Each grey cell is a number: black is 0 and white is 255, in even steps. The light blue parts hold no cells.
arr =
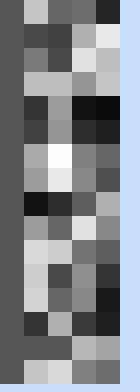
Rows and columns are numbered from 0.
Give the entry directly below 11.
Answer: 31
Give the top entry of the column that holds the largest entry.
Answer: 102
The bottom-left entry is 86
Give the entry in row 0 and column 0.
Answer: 86
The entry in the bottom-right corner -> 109
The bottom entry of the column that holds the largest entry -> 217
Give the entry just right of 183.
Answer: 164
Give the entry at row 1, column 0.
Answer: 86
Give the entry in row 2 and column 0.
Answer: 86
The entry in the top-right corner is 37
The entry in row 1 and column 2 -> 65
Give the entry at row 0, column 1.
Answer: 197
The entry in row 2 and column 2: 73
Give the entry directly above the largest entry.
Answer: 149
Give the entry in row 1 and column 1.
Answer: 73

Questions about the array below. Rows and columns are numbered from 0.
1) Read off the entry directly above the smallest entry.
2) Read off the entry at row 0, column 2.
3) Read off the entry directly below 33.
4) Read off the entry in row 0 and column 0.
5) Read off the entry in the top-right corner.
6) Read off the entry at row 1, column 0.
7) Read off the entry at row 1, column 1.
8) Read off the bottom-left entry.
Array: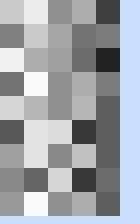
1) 123
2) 144
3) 123
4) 201
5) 62
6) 129
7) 201
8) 152

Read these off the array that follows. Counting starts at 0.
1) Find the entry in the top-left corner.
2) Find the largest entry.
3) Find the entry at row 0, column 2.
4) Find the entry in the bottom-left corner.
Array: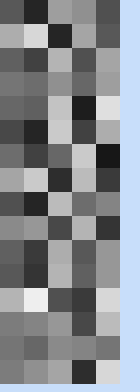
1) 88
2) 238
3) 158
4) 124

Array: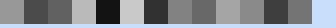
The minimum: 19
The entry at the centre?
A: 49
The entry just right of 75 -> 97

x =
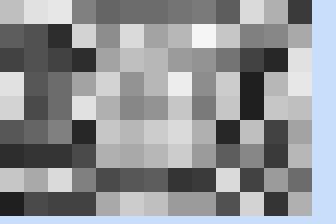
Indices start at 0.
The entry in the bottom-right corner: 176
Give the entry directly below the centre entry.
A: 204
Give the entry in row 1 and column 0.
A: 93
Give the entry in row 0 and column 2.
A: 231
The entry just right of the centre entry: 198
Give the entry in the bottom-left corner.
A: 31
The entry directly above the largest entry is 122
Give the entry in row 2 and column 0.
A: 66
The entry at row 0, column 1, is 225
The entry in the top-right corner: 58
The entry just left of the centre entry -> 135
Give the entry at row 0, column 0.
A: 191
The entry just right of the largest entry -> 198
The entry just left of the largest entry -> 183

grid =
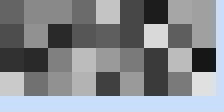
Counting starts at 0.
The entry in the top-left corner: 100
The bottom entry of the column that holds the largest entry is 224
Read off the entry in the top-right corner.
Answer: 159
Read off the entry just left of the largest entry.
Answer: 121
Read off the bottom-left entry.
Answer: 203
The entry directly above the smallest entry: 159
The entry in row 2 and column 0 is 49
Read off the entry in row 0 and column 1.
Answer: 137
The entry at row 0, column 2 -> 137

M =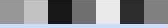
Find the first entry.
151
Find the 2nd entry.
194
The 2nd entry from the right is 45

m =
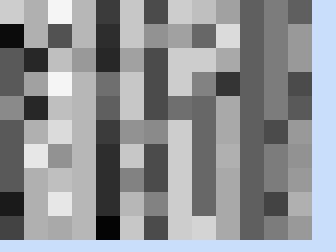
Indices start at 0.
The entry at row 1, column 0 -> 11
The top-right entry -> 95
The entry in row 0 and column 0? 205
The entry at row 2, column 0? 89
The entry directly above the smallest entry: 45
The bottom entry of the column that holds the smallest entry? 4
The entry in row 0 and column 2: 245
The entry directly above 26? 89
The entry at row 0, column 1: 176
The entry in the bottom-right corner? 153
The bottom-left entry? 67
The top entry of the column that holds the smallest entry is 59

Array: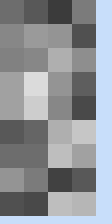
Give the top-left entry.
109
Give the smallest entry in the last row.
73
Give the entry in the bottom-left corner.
80
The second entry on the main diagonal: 154
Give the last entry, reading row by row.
182
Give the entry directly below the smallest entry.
148
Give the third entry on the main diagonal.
175
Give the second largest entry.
205
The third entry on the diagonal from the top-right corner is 135
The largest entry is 219
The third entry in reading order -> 59
